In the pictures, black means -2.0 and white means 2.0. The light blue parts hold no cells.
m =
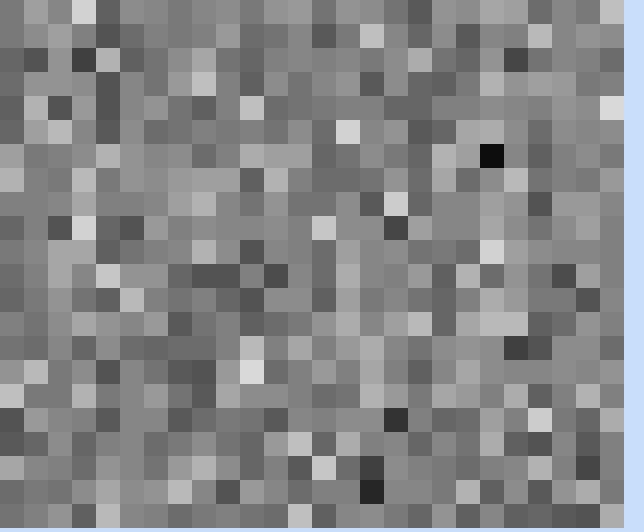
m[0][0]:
-0.1
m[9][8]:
0.2
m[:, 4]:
[-0.5, -0.7, 0.8, -0.7, -0.7, -0.6, 0.8, -0.1, 0.0, -0.4, -0.5, 1.1, -0.5, 0.3, 0.2, -0.7, -0.1, -0.6, 0.0, 0.3, 0.6, 0.9]
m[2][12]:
0.1
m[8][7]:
0.5
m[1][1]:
0.2
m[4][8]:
-0.5
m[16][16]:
0.4
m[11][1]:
0.0
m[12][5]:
0.9
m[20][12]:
-0.3
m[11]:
[-0.3, 0.0, 0.6, 0.1, 1.1, 0.3, 0.3, -0.4, -0.7, -0.7, 0.0, -0.8, 0.1, -0.3, 0.7, 0.1, 0.0, 0.4, -0.5, 0.8, -0.3, 0.3, -0.2, -0.8, 0.5, 0.0]
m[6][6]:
0.1
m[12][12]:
0.2
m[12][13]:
-0.5
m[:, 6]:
[0.1, 0.0, -0.2, -0.2, 0.3, -0.3, 0.1, 0.2, 0.1, 0.4, 0.0, 0.3, 0.0, 0.4, -0.4, -0.2, 0.4, 0.1, -0.3, -0.2, 0.3, 0.0]
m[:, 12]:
[0.4, 0.1, 0.1, -0.2, -0.2, 0.2, 0.5, 0.0, -0.2, 0.0, 0.0, 0.1, 0.2, -0.1, 0.6, 0.0, 0.0, 0.1, 1.0, -0.6, -0.3, 1.0]
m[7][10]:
-0.5
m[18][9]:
-0.2
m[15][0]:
0.3
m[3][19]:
-0.1
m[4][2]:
-0.7
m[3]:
[-0.3, 0.3, 0.3, 0.2, -0.7, 0.1, -0.2, 0.4, 1.0, 0.0, -0.5, 0.2, -0.2, 0.1, 0.3, -0.6, 0.2, -0.4, -0.5, -0.1, 0.8, 0.3, 0.5, 0.4, -0.1, 0.0]
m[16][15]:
0.8
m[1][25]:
0.2
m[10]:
[-0.1, 0.1, 0.6, 0.6, -0.5, -0.2, 0.0, 0.1, 0.8, 0.2, -0.7, 0.1, 0.0, -0.3, 0.5, 0.1, 0.2, -0.2, -0.1, -0.3, 1.3, 0.5, 0.2, 0.1, 0.1, 0.0]
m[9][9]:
0.1
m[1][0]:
-0.1
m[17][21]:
0.0
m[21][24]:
-0.7
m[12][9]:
-0.4
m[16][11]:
0.2
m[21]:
[-0.2, 0.0, 0.3, -0.5, 0.9, 0.1, 0.0, -0.3, -0.1, 0.0, -0.2, -0.3, 1.0, -0.5, 0.1, 0.2, -0.1, -0.4, 0.3, -0.5, 0.1, -0.5, -0.4, -0.6, -0.7, 0.7]
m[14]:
[-0.2, -0.3, 0.1, -0.4, 0.2, -0.3, -0.4, -0.3, -0.3, 0.0, 0.9, 0.0, 0.6, 0.0, 0.4, 0.7, 0.1, -0.2, 0.2, 0.3, 0.2, -1.0, -0.7, 0.2, 0.2, -0.3]
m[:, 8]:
[0.1, 0.0, 0.6, 1.0, -0.5, 0.0, -0.3, 0.5, 0.8, 0.2, 0.8, -0.7, 0.0, -0.2, -0.3, -0.7, -0.6, -0.3, 0.2, 0.8, 0.1, -0.1]
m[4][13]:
-0.1

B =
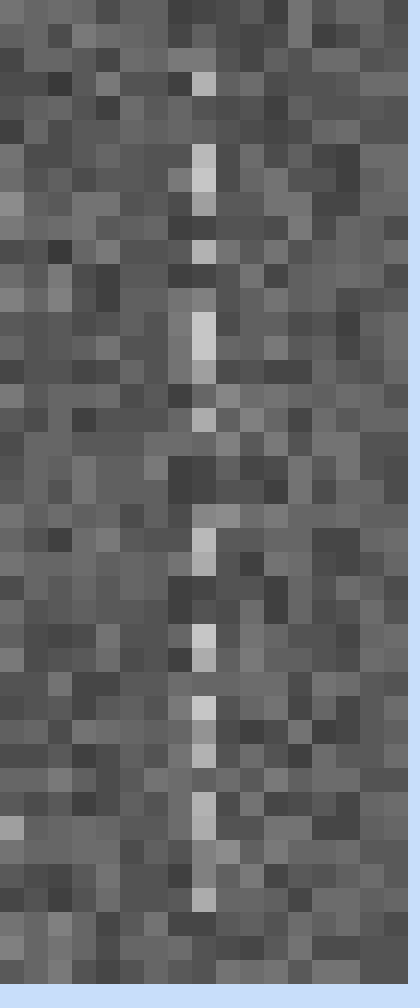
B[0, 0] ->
-0.2
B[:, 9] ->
[-0.8, -0.8, -0.7, -0.5, -0.8, -0.7, -0.8, -0.8, -0.6, -0.7, -0.2, -0.7, -0.7, -0.8, -0.4, -0.8, 0.1, -0.5, 0.0, -0.5, -0.7, 0.2, -0.6, -0.7, -0.7, -0.8, -0.7, -0.5, -0.4, -0.7, -0.8, -0.7, -0.3, -0.8, -0.7, 0.2, -0.5, -0.4, -0.6, -0.8, -0.2]
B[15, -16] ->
-0.7
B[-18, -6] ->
-0.2
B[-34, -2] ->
-0.5
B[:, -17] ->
[-0.2, -0.5, -0.9, -0.8, -0.7, -1.0, -0.2, -0.3, 0.2, -0.1, -0.8, -0.3, 0.0, -0.6, -0.4, -0.9, -0.1, -0.6, -0.8, -0.7, -0.6, -0.2, -0.4, -0.2, -0.8, -0.3, -0.5, -0.1, -0.7, -0.8, -0.5, -0.8, -0.4, -0.6, 0.5, -0.2, -0.6, -0.9, -0.2, 0.0, -0.6]
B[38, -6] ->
-0.7
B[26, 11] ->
-0.4
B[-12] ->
[-0.8, -0.7, -0.6, -0.9, -0.6, -0.5, -0.7, -0.1, 1.1, -0.7, -0.4, -0.2, -0.9, -0.4, -0.9, -0.6, -0.3]
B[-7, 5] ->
-0.6
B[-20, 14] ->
-0.3
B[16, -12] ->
-0.8
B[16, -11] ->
-0.6
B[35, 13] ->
-0.4
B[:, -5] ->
[-0.2, -0.2, -0.7, -0.7, -0.5, -0.8, -0.5, -0.7, -0.2, -0.1, -0.7, -0.5, -0.5, -0.8, -0.6, -0.9, -0.4, -0.9, -0.7, -0.2, -0.2, -0.4, -0.4, -0.3, -0.4, -0.4, -0.7, -0.5, -0.8, -0.9, -0.2, -1.0, -0.5, -0.8, -0.2, -0.4, -0.6, -0.9, -0.3, -0.2, -0.6]
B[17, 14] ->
-0.6
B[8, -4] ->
-0.9
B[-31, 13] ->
-0.5
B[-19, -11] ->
-0.7
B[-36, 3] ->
-0.6
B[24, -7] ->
-0.7
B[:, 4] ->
[-0.8, -0.3, -0.9, -0.1, -1.0, -0.6, -0.4, -0.6, -0.2, -0.6, -0.1, -1.0, -1.0, -0.7, -0.2, -0.8, -0.3, -0.7, -0.6, -0.5, -0.5, -0.4, -0.1, -0.5, -0.6, -0.6, -0.2, -0.3, -0.9, -0.6, -0.3, -0.8, -0.8, -0.8, -0.4, -0.3, -0.2, -0.3, -0.9, -0.8, -0.9]
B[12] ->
[0.0, -0.4, 0.0, -0.7, -1.0, -0.5, -0.5, -0.2, 0.0, -0.7, -0.5, -0.2, -0.5, -0.4, -0.8, -0.7, -0.6]
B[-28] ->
[-0.6, -0.7, -0.6, -0.8, -0.7, -0.5, -0.7, -0.1, 1.1, -0.8, -0.5, -0.5, -0.8, -0.7, -1.0, -0.5, -0.3]
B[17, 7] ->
-0.4
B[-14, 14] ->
-0.8
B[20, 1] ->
-0.4
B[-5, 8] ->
0.0
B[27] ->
[-0.1, -0.8, -0.7, -0.6, -0.3, -0.8, -0.7, -1.0, 0.7, -0.5, -0.1, -0.5, -0.5, -0.7, -0.8, -0.3, -0.4]
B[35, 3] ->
-0.3
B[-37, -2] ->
-0.6
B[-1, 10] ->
-0.3
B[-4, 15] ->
-0.5

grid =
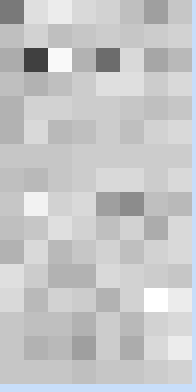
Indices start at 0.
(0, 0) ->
-0.1
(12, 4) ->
0.8
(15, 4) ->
1.1
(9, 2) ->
1.5
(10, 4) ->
1.3
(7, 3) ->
1.2
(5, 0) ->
0.8
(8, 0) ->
1.1
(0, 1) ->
1.5
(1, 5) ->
1.1
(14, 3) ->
0.5
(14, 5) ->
0.7
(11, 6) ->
1.2
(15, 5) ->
1.1
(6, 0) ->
1.1
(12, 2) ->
1.3
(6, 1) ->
1.1
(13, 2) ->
1.0
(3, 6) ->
1.2
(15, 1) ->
1.1
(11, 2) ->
0.8
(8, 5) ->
0.2
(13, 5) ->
0.9
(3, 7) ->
1.4
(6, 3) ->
1.2
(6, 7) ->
1.2
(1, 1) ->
1.3
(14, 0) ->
1.1
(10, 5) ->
1.0
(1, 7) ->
1.3
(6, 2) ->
1.1

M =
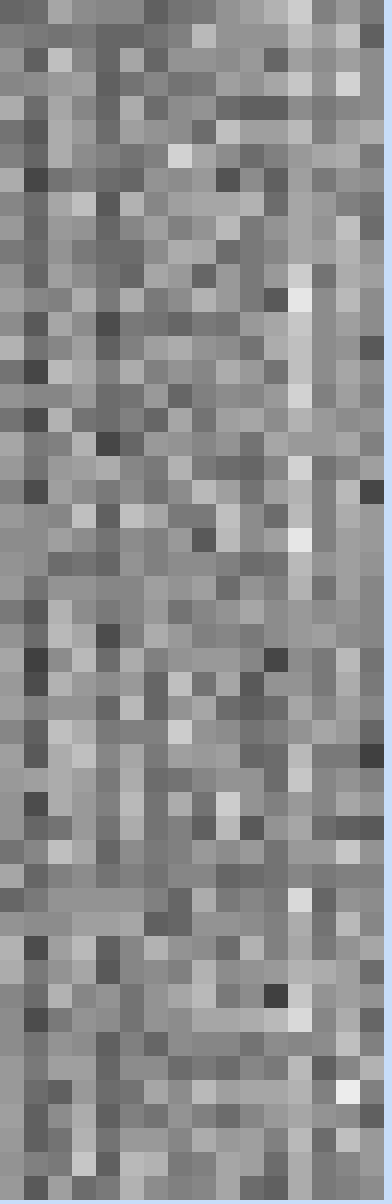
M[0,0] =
-0.4
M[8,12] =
0.6
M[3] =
[0.1, 0.2, 0.4, 0.5, -0.5, -0.2, 0.1, -0.2, -0.1, 0.5, 0.3, 0.6, 1.1, 0.3, 1.3, 0.2]
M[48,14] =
0.1
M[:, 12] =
[1.2, 0.9, 0.5, 1.1, 0.2, 0.9, 0.4, 0.5, 0.6, 0.6, 0.6, 1.2, 1.6, 1.1, 1.0, 1.0, 1.3, 0.8, 0.4, 1.3, 0.8, 0.9, 1.6, 0.9, 0.8, 0.4, 0.4, 0.2, 0.3, 0.6, 0.3, 0.9, 1.1, 0.4, 0.6, 0.4, 0.1, 1.4, 0.7, 0.6, 0.8, 1.1, 1.4, 0.1, 0.9, 0.8, 0.6, 0.9, 0.7, 0.7]
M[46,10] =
0.1
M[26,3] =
0.6
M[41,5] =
-0.2
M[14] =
[0.8, -0.2, 0.1, 0.5, -0.5, 0.0, 0.5, 0.7, 0.3, 0.2, -0.2, 0.7, 1.0, 0.2, 0.3, -0.6]
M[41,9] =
-0.1
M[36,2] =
0.0
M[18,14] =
0.6
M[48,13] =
-0.1
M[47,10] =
0.5
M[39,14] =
0.3
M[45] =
[0.4, -0.3, -0.5, 0.4, -0.3, -0.2, 0.6, 0.2, 0.9, 0.5, 0.6, 0.6, 0.8, 0.0, 1.7, 0.0]
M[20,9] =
0.5
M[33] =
[0.3, -0.8, 0.7, 0.4, 0.0, 0.9, -0.2, 0.7, -0.2, 1.2, 0.3, 0.0, 0.4, 0.1, 0.6, 0.3]
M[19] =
[0.4, -0.2, 0.4, 0.5, 0.7, 0.1, -0.1, 0.8, -0.1, -0.3, -0.4, 0.1, 1.3, -0.2, 0.1, 0.5]
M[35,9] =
0.2
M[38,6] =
-0.5
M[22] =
[0.2, 0.2, 0.5, 0.2, -0.2, 0.2, 0.0, 0.4, -0.6, 0.9, 0.2, 0.5, 1.6, 0.0, 0.5, 0.4]
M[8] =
[0.1, -0.3, 0.6, 1.0, -0.6, 0.8, 0.1, 0.5, 0.6, 0.6, 0.8, -0.3, 0.6, 0.4, 0.0, -0.2]
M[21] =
[0.4, 0.2, 0.1, 1.0, -0.5, 1.0, 0.6, -0.1, -0.1, 1.0, 0.2, -0.3, 0.9, 0.0, 0.7, 0.4]
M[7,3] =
0.0
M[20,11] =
0.5
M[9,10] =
-0.1
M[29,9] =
-0.3
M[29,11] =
-0.3
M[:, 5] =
[0.1, -0.4, 0.6, -0.2, 0.7, 0.5, -0.2, -0.4, 0.8, 0.1, -0.3, -0.4, 0.7, -0.1, 0.0, 0.7, -0.2, 0.0, -0.4, 0.1, 0.2, 1.0, 0.2, 0.3, 0.1, 0.1, 0.0, 0.7, 0.4, 0.9, 0.0, 0.6, 0.7, 0.9, 0.7, 0.2, 0.0, 0.3, 0.6, 0.1, 0.1, -0.2, -0.2, 0.0, 0.2, -0.2, 0.0, 0.4, 0.9, 0.8]
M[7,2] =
-0.2
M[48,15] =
0.4
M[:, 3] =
[0.2, -0.1, 0.1, 0.5, 0.1, 0.4, 0.2, 0.0, 1.0, 0.3, -0.1, 0.2, 0.7, 0.2, 0.5, 0.6, 0.4, -0.2, 0.8, 0.5, 0.2, 1.0, 0.2, -0.2, 0.3, 0.2, 0.6, 0.9, 0.4, 0.3, 0.7, 1.0, 0.5, 0.4, 0.4, 0.6, 0.2, 0.3, 0.5, 0.9, 0.6, 0.1, 0.3, 0.2, 0.5, 0.4, 0.7, 0.8, 1.1, -0.3]
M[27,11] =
-0.9
